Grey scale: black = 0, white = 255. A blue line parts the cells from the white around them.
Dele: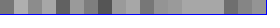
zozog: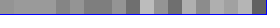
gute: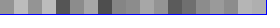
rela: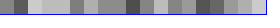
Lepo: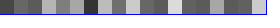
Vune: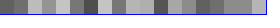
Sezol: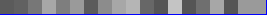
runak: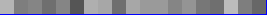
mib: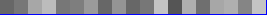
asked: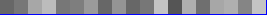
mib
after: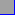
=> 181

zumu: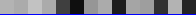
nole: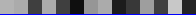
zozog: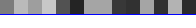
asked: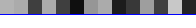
nole
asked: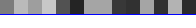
zozog

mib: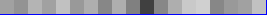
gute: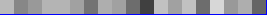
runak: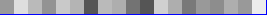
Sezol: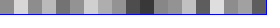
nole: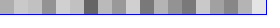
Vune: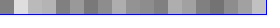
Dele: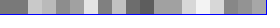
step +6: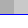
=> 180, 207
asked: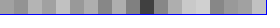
mib
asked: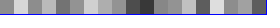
Sezol
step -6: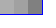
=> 168, 155, 122

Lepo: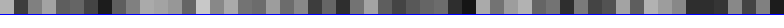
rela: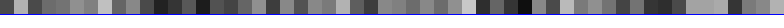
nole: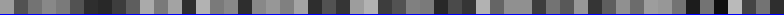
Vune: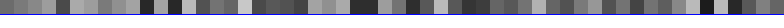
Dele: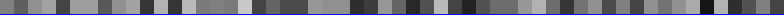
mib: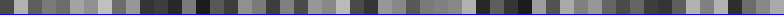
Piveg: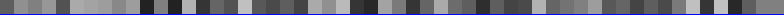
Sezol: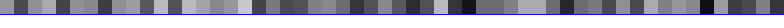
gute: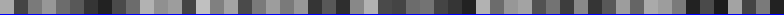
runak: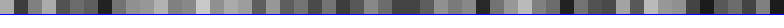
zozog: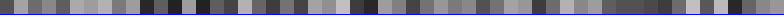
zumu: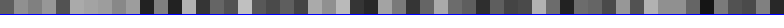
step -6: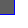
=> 88
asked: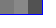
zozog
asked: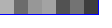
gute
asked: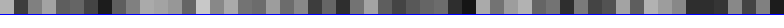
Lepo

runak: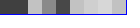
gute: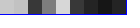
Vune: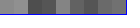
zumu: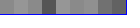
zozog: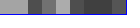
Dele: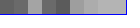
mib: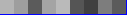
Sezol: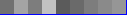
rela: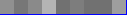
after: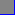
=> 98
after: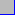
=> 85
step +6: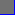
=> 119
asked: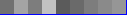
Sezol
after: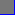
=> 138

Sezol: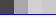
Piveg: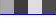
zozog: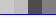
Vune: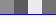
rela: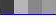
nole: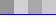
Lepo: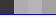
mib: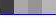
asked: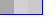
Sezol
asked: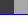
mib
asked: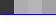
Lepo

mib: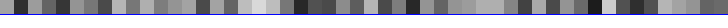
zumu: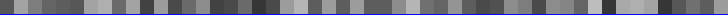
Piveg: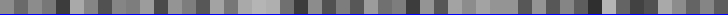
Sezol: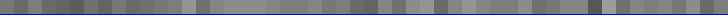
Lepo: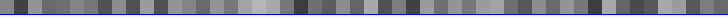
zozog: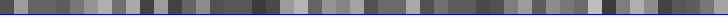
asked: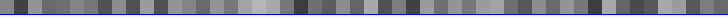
Lepo
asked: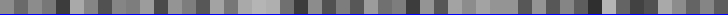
Piveg
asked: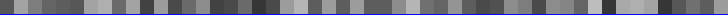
zumu
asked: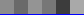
Lepo

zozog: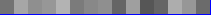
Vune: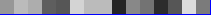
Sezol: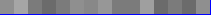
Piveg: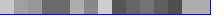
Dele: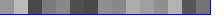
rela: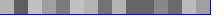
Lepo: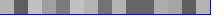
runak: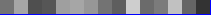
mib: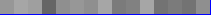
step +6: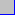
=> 199
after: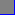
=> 166

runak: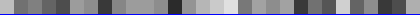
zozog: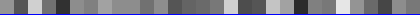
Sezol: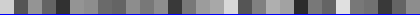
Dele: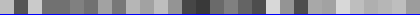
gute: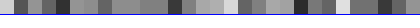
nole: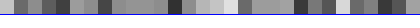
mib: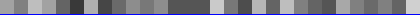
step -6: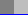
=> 122, 184
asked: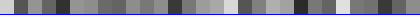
Sezol
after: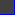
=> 156
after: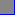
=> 156
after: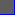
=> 64

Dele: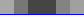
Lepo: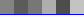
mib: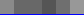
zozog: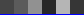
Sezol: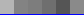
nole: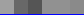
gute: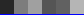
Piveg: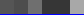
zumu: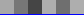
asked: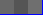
mib
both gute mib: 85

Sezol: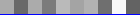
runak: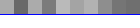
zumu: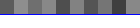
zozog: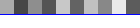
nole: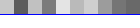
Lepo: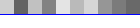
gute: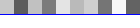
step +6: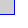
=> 213
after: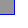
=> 123
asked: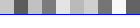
gute

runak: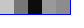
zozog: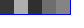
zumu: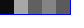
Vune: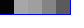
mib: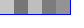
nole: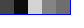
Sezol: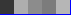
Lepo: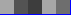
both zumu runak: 12
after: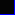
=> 167
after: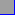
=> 132

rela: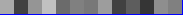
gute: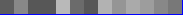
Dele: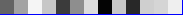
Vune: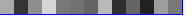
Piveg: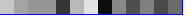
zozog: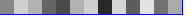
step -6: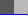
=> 81, 179
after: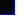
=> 199
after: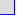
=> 4

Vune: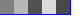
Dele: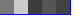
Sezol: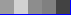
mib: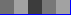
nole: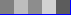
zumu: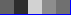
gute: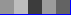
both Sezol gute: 156
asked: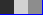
zumu
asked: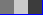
Dele
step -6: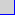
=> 204
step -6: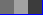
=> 106, 156, 54
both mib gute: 60
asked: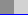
nole

